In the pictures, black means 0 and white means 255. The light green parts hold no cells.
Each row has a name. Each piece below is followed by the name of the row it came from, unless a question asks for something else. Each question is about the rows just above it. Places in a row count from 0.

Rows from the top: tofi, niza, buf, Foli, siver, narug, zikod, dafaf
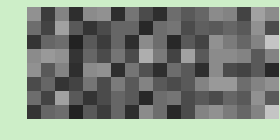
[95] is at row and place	niza, 12
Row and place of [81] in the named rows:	siver, 8
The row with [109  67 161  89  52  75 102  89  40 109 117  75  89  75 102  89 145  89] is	zikod
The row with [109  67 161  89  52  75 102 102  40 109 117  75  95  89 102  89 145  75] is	niza

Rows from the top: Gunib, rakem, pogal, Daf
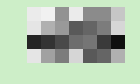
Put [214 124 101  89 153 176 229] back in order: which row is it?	rakem
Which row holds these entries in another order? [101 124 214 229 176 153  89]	rakem
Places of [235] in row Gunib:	0 3
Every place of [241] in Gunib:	1

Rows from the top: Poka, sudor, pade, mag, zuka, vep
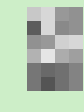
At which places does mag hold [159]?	3
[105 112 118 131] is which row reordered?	zuka
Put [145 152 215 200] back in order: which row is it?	Poka

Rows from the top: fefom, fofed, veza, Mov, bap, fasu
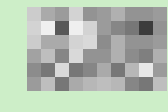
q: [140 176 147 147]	veza
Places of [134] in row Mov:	2
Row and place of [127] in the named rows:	Mov, 8
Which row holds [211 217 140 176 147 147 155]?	veza
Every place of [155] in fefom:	2 5 9
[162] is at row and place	Mov, 0

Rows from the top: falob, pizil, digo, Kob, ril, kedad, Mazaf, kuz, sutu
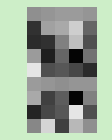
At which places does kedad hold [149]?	1 3 4
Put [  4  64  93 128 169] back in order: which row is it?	Mazaf
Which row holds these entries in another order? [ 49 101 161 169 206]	pizil
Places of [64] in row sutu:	2
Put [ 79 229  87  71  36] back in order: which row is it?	kuz
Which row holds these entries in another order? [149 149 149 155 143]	kedad

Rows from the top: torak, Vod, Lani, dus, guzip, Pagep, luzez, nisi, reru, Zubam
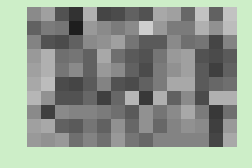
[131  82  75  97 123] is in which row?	Pagep
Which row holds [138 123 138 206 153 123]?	Vod
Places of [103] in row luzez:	4 6
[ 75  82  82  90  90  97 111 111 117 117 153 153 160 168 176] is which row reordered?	dus
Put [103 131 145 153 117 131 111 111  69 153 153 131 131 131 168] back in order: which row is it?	Zubam
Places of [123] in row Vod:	1 6 10 11
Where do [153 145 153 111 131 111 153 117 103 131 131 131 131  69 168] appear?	Zubam

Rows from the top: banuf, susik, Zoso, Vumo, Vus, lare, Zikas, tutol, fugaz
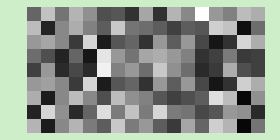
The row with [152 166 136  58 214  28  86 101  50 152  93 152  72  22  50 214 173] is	Zoso
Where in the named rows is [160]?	lare, 1

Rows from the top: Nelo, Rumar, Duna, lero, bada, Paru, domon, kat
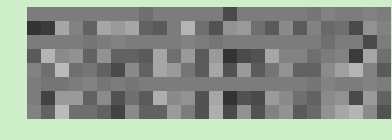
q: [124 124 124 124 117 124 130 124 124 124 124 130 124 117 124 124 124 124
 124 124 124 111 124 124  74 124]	Duna
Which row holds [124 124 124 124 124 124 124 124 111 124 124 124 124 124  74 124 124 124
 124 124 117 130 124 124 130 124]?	Nelo
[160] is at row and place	bada, 22
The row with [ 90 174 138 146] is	domon
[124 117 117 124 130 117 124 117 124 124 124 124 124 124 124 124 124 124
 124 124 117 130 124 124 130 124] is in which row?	Paru
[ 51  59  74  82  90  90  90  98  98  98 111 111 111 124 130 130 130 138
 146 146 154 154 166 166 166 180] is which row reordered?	lero
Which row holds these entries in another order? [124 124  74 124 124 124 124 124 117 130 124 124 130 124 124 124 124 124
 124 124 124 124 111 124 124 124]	Nelo

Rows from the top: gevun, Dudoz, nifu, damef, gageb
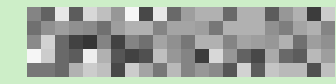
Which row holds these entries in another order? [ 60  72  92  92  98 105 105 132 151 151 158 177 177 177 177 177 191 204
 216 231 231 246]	gevun
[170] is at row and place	damef, 17
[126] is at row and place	Dudoz, 18
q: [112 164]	nifu
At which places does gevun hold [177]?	12 13 15 16 19

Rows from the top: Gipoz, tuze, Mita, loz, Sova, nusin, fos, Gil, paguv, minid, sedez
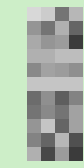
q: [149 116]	tuze
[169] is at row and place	Mita, 0
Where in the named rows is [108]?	fos, 0
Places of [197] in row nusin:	0 1 2 3

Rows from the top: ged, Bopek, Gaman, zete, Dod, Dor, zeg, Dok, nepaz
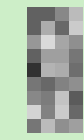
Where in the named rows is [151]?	Gaman, 0
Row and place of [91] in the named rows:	zeg, 3
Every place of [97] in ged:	0 1
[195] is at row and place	zeg, 2

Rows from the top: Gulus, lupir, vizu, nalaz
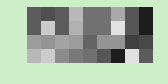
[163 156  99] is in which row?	vizu
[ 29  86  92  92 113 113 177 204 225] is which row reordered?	lupir
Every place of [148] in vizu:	1 5 6
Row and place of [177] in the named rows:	lupir, 3

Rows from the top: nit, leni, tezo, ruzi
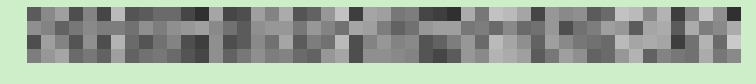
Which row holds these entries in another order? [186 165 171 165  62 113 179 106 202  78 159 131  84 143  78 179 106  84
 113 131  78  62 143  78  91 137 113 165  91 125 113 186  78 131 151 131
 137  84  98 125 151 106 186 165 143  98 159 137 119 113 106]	tezo
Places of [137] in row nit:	1 38 44

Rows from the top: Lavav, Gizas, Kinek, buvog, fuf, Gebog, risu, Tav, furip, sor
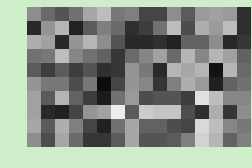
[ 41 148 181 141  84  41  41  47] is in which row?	Kinek
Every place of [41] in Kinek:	2 7 8 14

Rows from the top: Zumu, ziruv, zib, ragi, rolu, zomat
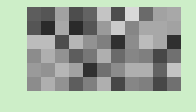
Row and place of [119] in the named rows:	ragi, 4
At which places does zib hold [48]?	6 10
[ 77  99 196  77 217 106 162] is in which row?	Zumu
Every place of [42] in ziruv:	1 3

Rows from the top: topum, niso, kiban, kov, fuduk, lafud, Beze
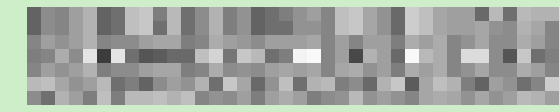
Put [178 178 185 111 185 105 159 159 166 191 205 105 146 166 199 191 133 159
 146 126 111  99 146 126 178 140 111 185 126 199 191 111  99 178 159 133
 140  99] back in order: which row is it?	topum
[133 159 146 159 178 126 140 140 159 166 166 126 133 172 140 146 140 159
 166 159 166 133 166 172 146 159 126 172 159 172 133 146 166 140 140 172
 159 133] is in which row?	fuduk
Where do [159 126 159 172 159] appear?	Beze
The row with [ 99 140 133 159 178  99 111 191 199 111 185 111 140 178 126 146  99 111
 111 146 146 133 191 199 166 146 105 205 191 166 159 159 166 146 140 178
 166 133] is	niso
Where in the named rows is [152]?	kiban, 15
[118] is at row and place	kov, 14
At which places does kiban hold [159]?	1 3 8 14 17 18 19 22 24 25 28 36

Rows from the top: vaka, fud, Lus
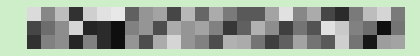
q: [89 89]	vaka
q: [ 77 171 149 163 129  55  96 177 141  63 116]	fud
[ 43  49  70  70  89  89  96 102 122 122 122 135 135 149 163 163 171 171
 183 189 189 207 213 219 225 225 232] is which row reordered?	vaka
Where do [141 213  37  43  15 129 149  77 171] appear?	fud

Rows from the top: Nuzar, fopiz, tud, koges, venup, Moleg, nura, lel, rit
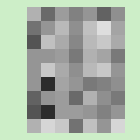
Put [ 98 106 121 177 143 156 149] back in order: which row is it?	nura
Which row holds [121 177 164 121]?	koges

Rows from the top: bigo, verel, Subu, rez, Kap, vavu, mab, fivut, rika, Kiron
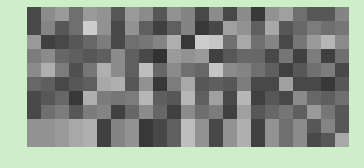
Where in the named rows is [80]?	Kap, 3
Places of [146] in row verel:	5 7 15

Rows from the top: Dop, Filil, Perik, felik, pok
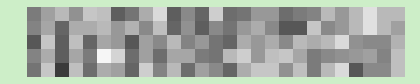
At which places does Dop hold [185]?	2 21 23 25 26
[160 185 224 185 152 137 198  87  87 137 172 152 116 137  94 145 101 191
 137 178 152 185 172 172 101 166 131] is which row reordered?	Filil
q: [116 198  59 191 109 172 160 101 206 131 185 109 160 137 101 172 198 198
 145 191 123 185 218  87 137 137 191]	pok
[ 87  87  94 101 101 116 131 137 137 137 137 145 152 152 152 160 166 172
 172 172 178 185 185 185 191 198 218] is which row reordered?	Perik
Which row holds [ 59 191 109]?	pok
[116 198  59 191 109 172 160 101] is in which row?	pok

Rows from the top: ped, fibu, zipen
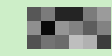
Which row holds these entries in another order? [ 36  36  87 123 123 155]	ped
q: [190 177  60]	zipen
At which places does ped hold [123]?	1 4
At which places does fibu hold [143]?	0
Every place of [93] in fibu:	4
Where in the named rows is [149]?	fibu, 2
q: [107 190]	zipen

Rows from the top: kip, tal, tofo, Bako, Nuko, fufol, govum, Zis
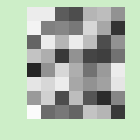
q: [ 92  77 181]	kip
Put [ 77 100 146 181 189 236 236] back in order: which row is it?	tofo

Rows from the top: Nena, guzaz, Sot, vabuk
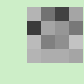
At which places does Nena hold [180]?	0
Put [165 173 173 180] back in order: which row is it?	vabuk
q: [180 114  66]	Nena
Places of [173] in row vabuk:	1 2
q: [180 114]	Nena

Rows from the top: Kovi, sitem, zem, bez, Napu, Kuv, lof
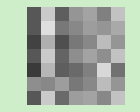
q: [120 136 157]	sitem
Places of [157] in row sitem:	4
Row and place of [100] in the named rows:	bez, 2
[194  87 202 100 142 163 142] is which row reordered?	bez
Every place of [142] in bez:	3 5
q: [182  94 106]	Napu
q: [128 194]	Kovi

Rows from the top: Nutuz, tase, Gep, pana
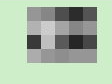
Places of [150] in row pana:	1 3 4
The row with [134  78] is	Nutuz
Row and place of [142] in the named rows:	pana, 2
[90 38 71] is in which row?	Gep

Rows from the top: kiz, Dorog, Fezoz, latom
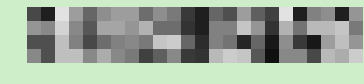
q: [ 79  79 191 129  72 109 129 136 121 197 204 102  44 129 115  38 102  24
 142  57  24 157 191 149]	Fezoz
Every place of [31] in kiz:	1 12 19 22
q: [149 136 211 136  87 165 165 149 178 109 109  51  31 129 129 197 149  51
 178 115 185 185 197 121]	Dorog
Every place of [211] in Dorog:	2
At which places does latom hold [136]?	0 4 6 10 18 19
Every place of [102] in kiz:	4 13

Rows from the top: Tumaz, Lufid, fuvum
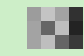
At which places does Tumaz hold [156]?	0
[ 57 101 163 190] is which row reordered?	fuvum
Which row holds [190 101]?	fuvum

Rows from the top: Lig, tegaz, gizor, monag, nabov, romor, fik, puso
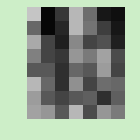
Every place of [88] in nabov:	0 1 4
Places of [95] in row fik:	4 6
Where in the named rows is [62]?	tegaz, 5
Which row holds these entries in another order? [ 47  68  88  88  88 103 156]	nabov
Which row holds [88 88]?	nabov
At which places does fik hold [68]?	2

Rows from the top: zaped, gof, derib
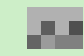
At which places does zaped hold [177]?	0 1 2 3
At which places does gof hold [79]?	3
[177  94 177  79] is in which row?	gof
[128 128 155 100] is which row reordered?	derib
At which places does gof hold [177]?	0 2

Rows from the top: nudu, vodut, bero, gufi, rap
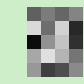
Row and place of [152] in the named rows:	rap, 0
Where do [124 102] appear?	nudu

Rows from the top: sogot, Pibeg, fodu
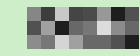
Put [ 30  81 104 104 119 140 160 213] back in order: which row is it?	fodu
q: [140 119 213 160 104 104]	fodu
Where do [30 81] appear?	sogot
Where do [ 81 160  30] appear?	Pibeg

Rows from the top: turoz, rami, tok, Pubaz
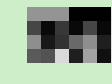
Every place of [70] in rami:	0 4
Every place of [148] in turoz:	0 1 2
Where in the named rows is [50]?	tok, 2

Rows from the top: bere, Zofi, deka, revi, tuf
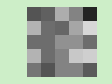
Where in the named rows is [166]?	Zofi, 3
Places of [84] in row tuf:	1
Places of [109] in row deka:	0 1 4
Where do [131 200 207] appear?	revi

